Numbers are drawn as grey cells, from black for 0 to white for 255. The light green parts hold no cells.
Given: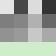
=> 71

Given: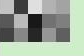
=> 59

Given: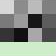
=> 140

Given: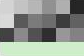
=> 195

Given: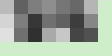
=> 97

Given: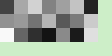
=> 168
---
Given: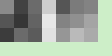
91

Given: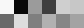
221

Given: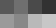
50

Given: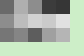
118

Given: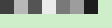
84

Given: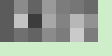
99

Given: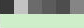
195

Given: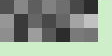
157
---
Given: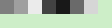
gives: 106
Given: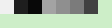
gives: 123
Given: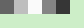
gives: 132
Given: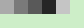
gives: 37
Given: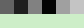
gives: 160
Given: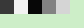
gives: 130
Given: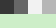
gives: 242
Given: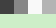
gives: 249
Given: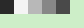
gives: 135
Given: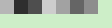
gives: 101
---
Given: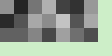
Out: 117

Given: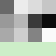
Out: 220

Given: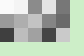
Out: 139

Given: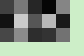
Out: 38

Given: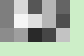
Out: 86

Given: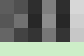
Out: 46

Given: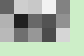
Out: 200

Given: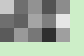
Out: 146

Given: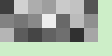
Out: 173
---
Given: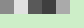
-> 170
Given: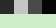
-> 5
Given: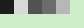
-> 183
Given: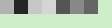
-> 101
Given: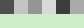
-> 170
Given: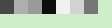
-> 118
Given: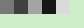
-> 218
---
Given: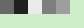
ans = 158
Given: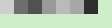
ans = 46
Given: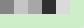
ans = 218
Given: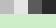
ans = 42
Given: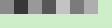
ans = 174
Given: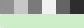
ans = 45
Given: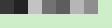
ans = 142
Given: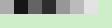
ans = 227
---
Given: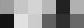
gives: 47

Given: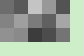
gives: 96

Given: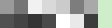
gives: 233

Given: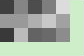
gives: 200

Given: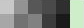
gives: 59

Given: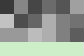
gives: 128

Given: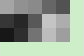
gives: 196

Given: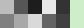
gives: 100

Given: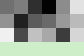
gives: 153

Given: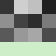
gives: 45
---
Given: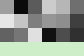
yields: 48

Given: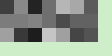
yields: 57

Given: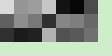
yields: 27

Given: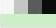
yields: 197

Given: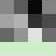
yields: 75

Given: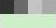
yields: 169

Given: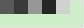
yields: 89

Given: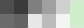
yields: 99
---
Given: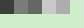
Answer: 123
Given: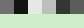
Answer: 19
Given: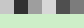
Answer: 49
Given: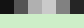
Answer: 84
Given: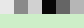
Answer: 138
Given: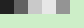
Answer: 98
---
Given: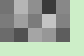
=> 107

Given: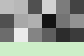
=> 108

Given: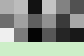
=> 239

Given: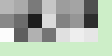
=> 252

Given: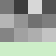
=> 132

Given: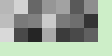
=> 217

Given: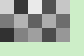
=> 49
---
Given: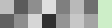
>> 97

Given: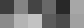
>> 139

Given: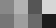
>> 118

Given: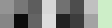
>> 134

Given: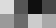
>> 154

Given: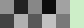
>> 67
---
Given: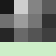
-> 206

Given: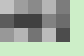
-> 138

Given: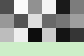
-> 244

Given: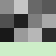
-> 197

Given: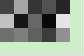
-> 53

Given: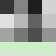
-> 131

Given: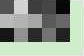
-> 62
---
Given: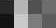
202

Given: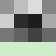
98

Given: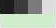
59

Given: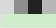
142

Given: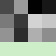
44

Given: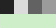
219

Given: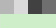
218

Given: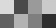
179
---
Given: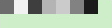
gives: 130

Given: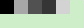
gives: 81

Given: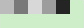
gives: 157

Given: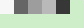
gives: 157

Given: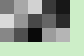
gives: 120

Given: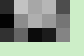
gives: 117

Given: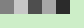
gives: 128

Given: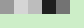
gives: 153
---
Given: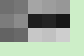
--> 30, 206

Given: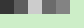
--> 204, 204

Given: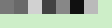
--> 66, 209

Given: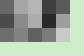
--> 173, 201

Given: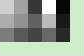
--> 97, 254

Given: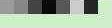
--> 9, 203

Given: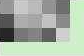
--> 166, 207
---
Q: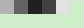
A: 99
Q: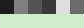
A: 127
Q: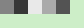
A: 55
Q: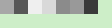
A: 87
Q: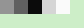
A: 96
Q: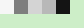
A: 126
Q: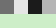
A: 229
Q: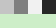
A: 127
